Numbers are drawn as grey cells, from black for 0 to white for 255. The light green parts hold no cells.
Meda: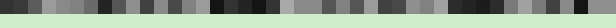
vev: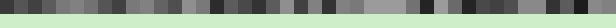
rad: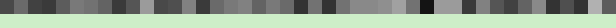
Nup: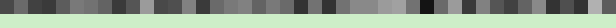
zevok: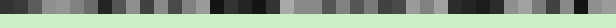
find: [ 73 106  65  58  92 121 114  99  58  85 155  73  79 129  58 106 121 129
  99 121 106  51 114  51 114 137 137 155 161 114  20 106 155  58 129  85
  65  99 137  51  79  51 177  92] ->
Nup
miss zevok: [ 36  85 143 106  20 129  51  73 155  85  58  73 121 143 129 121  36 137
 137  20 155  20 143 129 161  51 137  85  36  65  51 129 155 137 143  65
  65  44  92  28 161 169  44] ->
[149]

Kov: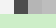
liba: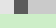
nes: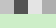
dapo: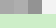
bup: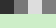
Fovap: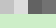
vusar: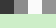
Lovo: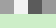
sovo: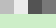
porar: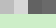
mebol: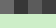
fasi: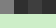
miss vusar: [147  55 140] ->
[250]
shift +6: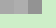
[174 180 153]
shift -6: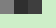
[120  41  56]
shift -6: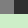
[120  41]
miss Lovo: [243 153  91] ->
[160]
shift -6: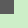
[85]

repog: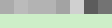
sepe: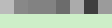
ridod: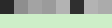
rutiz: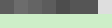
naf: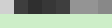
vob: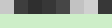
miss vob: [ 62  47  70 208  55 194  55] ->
[200]
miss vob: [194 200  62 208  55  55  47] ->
[70]
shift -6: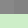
[130 124]
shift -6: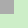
[165]
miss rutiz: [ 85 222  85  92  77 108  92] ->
[100]
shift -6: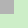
[173]

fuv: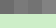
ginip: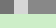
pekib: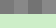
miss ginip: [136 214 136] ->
[115]
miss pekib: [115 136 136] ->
[122]
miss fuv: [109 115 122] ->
[130]
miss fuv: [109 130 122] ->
[115]

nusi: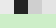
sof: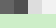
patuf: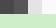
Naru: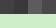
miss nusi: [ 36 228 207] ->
[234]
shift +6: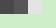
[ 79  92 234]
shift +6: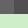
[106  86]
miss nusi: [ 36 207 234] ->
[228]
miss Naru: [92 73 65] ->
[57]
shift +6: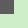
[98]
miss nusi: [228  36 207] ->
[234]

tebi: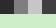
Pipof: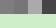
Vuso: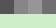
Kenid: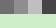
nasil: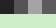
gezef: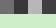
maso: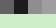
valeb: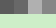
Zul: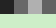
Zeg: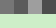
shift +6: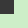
[62]
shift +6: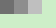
[117 148 197]

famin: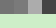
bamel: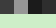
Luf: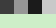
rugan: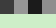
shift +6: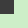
[66]
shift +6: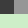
[ 66 156]

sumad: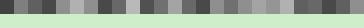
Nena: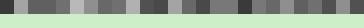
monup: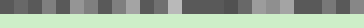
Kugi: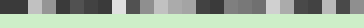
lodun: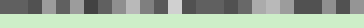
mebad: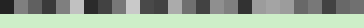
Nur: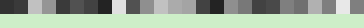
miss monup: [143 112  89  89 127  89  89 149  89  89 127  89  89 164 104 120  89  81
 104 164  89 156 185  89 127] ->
[135]
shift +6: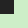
[41]
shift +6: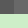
[ 95 110]
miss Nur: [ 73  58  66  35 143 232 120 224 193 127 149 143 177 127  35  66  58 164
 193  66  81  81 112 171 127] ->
[50]
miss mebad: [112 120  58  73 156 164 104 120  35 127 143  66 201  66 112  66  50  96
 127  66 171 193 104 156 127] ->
[43]
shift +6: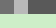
[118 191  95  95]

